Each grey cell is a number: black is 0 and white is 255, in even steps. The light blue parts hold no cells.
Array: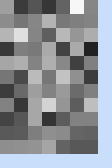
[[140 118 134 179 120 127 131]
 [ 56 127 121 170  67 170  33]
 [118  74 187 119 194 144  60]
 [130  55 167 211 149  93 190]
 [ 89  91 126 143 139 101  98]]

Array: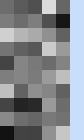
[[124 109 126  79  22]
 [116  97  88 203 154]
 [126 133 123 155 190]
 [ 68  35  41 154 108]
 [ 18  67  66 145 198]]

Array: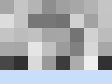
[[220 196 119 119 114 209 162 196]
 [169 167 229 192 155 128 215 167]]

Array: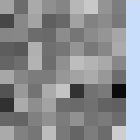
[[ 71 136 164  95 104 162 130 139 120]
 [ 93  88 176 112 118 148 121 135 170]
 [167 134 124 124 151 163 171 152 108]
 [ 49 171 142 163 109 106 113  99  96]
 [170 129 118 189 121 101 125 108 205]]

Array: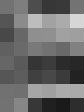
[[ 85 139 189 162 171 214]
 [ 96 106 121 114 105 129]
 [ 86  93  64  72  59  34]
 [114 134  55  32  26  45]]

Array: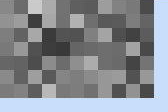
[[146 156  61 167 113 177 111  89  91 125 100]
 [121 152  81  61  57 101 106 110 108 163  73]
 [138  98 158  89 133 126 139 151 155  82 152]]

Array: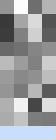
[[ 57 165 218  83]
 [105 113 133 143]
 [155 137 144 189]
 [176 242  70 222]]

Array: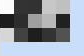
[[ 28  45 159 184  33]]

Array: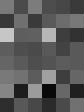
[[ 56 112  58  90 108 120]
 [ 93  78  74  89  67  89]
 [121 114  92 160  62 102]
 [ 46  88  72  43  74 113]]
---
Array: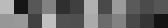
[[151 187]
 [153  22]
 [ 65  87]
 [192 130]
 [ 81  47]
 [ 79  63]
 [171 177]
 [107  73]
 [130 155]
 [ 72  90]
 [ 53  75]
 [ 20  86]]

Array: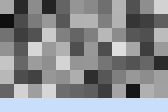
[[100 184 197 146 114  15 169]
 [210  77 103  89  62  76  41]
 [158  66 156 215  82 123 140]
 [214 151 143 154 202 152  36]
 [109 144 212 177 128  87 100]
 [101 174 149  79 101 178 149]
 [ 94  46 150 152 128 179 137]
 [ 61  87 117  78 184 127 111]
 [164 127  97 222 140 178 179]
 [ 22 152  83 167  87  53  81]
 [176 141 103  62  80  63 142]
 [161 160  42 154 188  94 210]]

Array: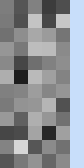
[[ 85 131  70 153 122 128 174 137 150 113 122 125]
 [121 214  75  96 147 132  29  70 121 142  80  85]
 [147  86 164 175 150 157 186 111 189 168 196 129]
 [102 139  39 150 181 134 160 129 187 155  71  60]
 [138 113 160 113  81 149 131 142 138 117 199  78]]

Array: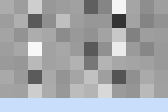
[[162 169 154 158 164 157 172]
 [161 154 151 167 147 175 157]
 [205  91 185 247 173  90 206]
 [171 169 162 162 167 143 152]
 [152 148 165 167 140 191 157]
 [188 165 178 155 153 158 161]
 [180 193 119  89 146 151  95]
 [216 159 180 144 163 151 133]
 [155  84 167 235 200  51 244]
 [149 144 164 154 129 163 165]
 [185 170 161 135 158 132 142]
 [161 159 153 153 156 146 159]]

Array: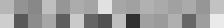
[[206 182]
 [ 89 147]
 [140 136]
 [167 191]
 [ 94 150]
 [202 172]
 [101 165]
 [ 81 225]
 [190 166]
 [ 48 161]
 [161 177]
 [155 170]
 [176 161]
 [103 170]
 [158 150]
 [234 194]]

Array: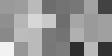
[[242 137 143 154]
 [151 188 182 157]
 [186 186 215 186]
 [120 121 201 109]
 [124 115 110 115]
 [ 45 176 166 119]
 [185 154 154 162]
 [ 49 160 160  66]]
